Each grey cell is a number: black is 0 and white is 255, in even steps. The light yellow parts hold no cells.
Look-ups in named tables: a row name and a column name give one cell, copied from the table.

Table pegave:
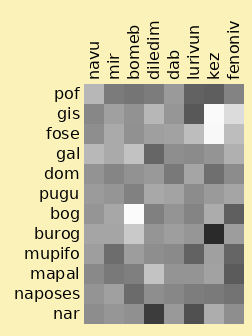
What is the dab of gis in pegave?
150
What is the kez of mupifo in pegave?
160
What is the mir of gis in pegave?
160
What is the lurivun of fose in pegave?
189
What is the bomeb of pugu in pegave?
129
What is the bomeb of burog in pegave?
201
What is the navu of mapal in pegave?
137
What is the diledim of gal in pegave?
102

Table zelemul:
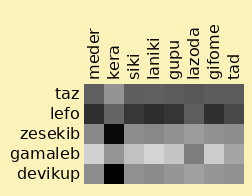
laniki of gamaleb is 212
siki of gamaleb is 193
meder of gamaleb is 209
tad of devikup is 145
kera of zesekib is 9
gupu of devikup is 150
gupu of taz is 92
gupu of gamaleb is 197
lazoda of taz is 87
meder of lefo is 47
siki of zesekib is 141
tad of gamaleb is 165
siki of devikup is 144
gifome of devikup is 150
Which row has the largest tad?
gamaleb

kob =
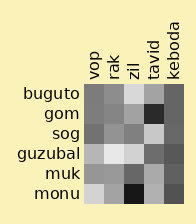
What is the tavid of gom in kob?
42
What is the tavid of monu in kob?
177
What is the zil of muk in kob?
103
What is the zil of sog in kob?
128
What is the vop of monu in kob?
211
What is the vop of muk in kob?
150
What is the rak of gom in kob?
133
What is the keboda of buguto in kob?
101
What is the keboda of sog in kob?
104
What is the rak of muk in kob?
153
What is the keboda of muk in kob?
96
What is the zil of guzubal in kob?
210

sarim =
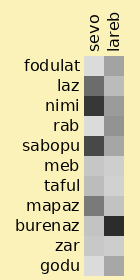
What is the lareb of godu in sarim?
167
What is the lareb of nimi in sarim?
155
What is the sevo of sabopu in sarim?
72
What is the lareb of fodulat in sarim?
163
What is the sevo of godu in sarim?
219
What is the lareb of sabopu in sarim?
166
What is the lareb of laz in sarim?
187
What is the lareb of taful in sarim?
209
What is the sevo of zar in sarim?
200
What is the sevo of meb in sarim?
198
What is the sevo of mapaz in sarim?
122
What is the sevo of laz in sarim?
108
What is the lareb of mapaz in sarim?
194
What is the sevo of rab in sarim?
219

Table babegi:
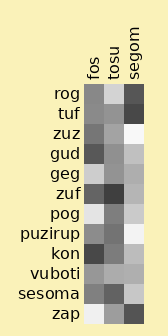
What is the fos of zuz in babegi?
118
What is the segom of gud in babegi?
192
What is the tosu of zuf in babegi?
63
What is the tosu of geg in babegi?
147
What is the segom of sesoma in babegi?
199
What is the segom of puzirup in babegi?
243
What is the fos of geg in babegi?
205
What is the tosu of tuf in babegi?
147
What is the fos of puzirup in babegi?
140
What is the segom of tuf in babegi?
72
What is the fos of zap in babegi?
240
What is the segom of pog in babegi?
202
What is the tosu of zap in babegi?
157
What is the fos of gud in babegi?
88
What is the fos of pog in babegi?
228
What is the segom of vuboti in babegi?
175
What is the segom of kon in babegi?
188
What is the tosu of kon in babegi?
124
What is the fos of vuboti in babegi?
151

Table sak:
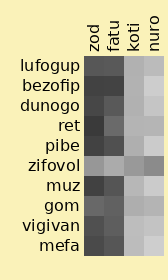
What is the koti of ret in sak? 180
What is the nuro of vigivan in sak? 195
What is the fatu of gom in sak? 97
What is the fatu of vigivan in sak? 94
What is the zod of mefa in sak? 74
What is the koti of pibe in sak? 175
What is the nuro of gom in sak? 180
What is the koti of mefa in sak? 188
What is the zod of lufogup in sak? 87
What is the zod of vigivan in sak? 80
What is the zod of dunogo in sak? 71
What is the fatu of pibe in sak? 80
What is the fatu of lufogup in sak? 89
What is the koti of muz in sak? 183
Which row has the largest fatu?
zifovol

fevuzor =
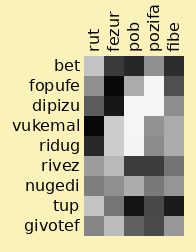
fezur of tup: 118
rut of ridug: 40
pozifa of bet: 144
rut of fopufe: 143
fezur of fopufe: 9
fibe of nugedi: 149
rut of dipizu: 92
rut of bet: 195
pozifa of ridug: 139
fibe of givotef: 152

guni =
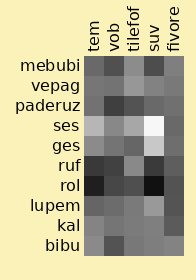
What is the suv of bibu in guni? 126
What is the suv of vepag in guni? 130
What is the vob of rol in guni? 71
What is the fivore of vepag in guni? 121
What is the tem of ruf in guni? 57
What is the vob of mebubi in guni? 80
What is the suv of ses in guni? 247
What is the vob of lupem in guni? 108
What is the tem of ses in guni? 182
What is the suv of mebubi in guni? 77
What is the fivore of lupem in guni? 84
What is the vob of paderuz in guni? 63
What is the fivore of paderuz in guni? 112
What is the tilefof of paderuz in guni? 83

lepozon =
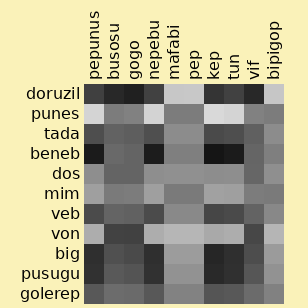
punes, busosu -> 124
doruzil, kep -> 52
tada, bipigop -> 140
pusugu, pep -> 146
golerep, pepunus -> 88
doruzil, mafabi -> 199
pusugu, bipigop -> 146
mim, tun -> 159
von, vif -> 71
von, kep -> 169
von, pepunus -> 173
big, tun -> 47
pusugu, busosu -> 89
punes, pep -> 124
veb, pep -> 137
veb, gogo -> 97
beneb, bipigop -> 127
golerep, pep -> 130

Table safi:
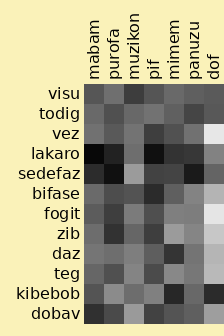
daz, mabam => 117
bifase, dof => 180
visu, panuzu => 95
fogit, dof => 229
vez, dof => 231
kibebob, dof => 43
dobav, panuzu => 95

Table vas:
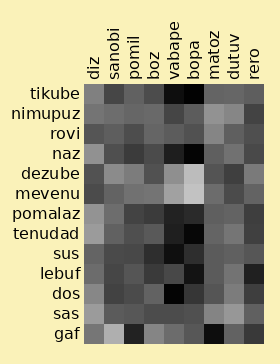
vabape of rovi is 92
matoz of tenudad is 100
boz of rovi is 101
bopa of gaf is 87
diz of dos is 135
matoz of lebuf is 91
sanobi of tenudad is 97
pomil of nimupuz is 102
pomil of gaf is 34
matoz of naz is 95
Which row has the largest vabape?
mevenu

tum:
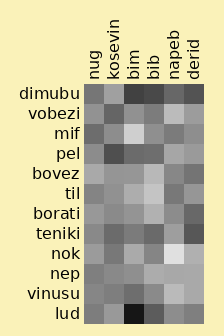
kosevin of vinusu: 126
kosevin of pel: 79
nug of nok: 155
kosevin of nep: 137
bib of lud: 92
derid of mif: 142
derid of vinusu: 169
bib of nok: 133
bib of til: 196
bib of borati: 177
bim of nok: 170
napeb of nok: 224

